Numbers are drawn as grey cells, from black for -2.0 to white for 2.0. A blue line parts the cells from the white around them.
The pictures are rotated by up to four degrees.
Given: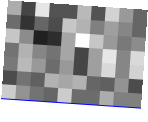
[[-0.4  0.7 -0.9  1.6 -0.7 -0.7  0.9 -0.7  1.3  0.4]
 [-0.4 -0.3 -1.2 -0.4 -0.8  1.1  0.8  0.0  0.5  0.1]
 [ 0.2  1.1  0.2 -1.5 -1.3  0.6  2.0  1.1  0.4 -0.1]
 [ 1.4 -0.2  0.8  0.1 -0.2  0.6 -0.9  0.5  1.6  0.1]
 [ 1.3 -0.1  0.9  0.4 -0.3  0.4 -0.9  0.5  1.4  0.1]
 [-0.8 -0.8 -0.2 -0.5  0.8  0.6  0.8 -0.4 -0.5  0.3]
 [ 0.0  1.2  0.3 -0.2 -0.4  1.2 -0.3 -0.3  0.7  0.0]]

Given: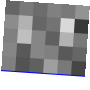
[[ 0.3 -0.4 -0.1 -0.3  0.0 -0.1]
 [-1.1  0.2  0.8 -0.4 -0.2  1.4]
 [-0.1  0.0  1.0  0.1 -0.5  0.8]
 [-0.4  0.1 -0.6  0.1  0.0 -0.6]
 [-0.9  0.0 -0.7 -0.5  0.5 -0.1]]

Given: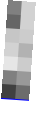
[[ 1.3  0.0]
 [ 1.3 -0.4]
 [ 1.2  1.1]
 [ 0.8  1.3]
 [ 1.2  1.6]
 [ 0.4  0.0]
 [-0.3 -1.0]]

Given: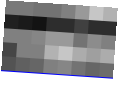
[[ 0.8 -0.1 -0.1 -0.2 -0.2  0.0  0.4  1.1]
 [-1.3 -1.5 -1.6 -1.7 -1.3 -1.3 -1.0 -1.3]
 [ 0.0  0.0  0.0  0.1  0.4  0.4 -0.2  0.2]
 [ 0.7 -0.9  0.0  0.0  0.8  1.1  0.7  0.5]
 [-0.3 -0.7 -0.5 -0.4  0.0  0.1 -0.2 -0.4]]

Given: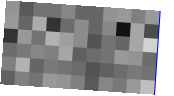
[[ 0.4  0.3 -0.6 -0.2 -0.2  0.1 -0.4 -0.4  0.3  0.4  0.0]
 [-0.8  0.4 -0.4  0.7 -1.2 -0.3  0.2 -0.4  0.1 -1.7  0.6]
 [ 1.3 -1.2  0.4 -0.2  0.8  0.5  0.2 -0.7 -0.2 -0.4  0.6]
 [-0.3 -0.3 -0.1  0.1  0.0  0.6 -0.5 -0.3 -0.2  0.4  0.3]
 [-0.2  0.0  0.8 -0.4 -0.1 -0.2 -0.3 -0.7 -0.5 -0.3 -0.1]
 [ 1.0 -0.5  0.0 -0.2  0.4  0.3  0.0 -0.6  0.1 -0.1  0.4]]

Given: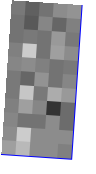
[[ 0.3 -0.1 -0.5 -0.2  0.2]
 [ 0.0 -0.2 -0.6  0.1 -0.4]
 [-0.1 -0.2 -0.1 -0.2  0.4]
 [ 0.2  0.0  1.2 -0.2  0.5]
 [-0.1  0.1  0.2  0.0 -0.2]
 [ 0.1 -0.1 -0.4  0.3 -0.2]
 [ 0.4 -0.1  1.1 -0.1  0.7]
 [-0.3  0.0  0.5  0.1 -1.2]
 [-0.3  0.1 -0.2 -0.2  0.2]
 [ 0.2  0.2  1.2  0.2  0.2]
 [ 0.0  0.5  0.9  0.2  0.2]]

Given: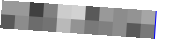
[[ 0.6  0.4  0.4 -1.0  0.0  1.2  1.3 -0.6  0.4  0.2  0.3]
 [-0.1 -0.6  0.2 -0.3 -0.2  0.9  0.3 -0.1  0.0  0.2 -0.6]]
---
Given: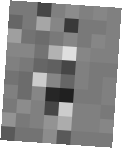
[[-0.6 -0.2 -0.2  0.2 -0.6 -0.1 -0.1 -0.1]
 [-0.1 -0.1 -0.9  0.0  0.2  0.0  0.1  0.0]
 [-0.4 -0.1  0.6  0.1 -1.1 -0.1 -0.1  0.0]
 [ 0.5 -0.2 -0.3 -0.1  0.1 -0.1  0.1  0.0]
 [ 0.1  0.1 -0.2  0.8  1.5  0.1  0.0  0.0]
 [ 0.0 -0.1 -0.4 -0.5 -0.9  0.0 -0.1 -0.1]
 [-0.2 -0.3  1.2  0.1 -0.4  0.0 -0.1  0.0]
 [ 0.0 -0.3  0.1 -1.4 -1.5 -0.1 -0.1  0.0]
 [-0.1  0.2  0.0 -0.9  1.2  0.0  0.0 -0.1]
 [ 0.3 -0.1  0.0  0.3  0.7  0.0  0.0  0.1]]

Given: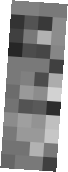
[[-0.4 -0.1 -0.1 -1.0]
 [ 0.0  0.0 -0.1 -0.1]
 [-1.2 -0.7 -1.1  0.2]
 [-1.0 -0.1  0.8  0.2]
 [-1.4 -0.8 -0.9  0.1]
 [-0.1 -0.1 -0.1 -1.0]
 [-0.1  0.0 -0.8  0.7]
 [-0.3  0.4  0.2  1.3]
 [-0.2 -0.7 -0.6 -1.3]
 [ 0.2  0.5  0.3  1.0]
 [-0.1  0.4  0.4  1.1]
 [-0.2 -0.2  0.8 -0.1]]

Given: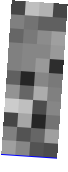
[[ 0.5  0.1 -0.7 -0.8]
 [-0.9  1.0  0.8 -0.9]
 [ 0.0 -0.2 -0.5 -0.5]
 [-0.4 -0.1  0.2  0.5]
 [ 0.0  0.1  0.1  0.4]
 [ 0.0  0.1  0.4 -1.3]
 [-0.5 -1.4  0.1 -0.1]
 [ 0.3 -0.4  0.7  0.0]
 [ 1.2  1.0 -0.8  0.1]
 [-0.9  0.6 -1.4 -0.2]
 [ 0.0 -0.7 -0.4  0.5]]

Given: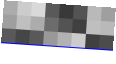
[[-0.6 -0.9 -0.6  0.4  0.8  1.2 -1.0 -0.8]
 [ 0.7  1.2  1.4 -0.6 -1.1 -0.7  0.9  0.5]
 [ 0.5  1.0  0.7 -0.3 -0.7 -1.0  1.0  0.9]]

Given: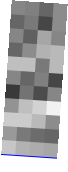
[[ 1.1  0.8  0.7  0.6]
 [ 0.1  0.0 -0.4  0.2]
 [-0.4 -0.1 -0.9  0.2]
 [ 0.1 -0.5  0.6  0.1]
 [-0.4  0.2  0.8  0.9]
 [ 1.0  1.0 -0.1  0.9]
 [ 0.1 -0.4  0.0 -0.9]
 [-1.1 -0.2 -0.8  0.1]
 [ 0.3  1.0  1.3  1.8]
 [ 1.2  1.2  0.9  0.2]
 [ 0.4 -0.1 -0.3 -0.4]]

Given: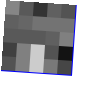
[[-0.7  0.0  1.2 -0.1 -0.9]
 [ 0.1 -0.6 -1.2 -0.5 -0.7]
 [-0.5 -0.4 -0.2 -0.2 -0.2]
 [-0.6 -0.6 -0.6 -0.5  0.0]
 [-1.0  0.0  1.2 -0.7 -1.7]]

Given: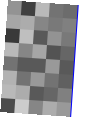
[[-0.8  1.2  0.1  0.7  0.4]
 [ 0.3 -1.0  0.9 -0.2 -0.3]
 [ 0.6  0.7  0.1 -0.1  0.0]
 [-1.1  1.0 -0.6  0.3 -0.1]
 [ 0.9  0.1  0.6 -0.7 -0.4]
 [-0.2 -0.6 -0.6  0.4 -0.6]
 [ 0.8 -0.2  0.4 -0.2 -0.5]
 [ 0.9  0.7 -0.6 -0.4  0.0]]

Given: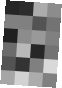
[[ 0.6  1.3  0.7  0.0]
 [-1.4 -1.3  0.7  0.2]
 [ 0.0  0.0 -0.7 -0.2]
 [-1.5  0.2  0.4  0.0]
 [-0.3  0.9 -1.4 -0.2]
 [-0.7 -1.2  0.0  1.4]]
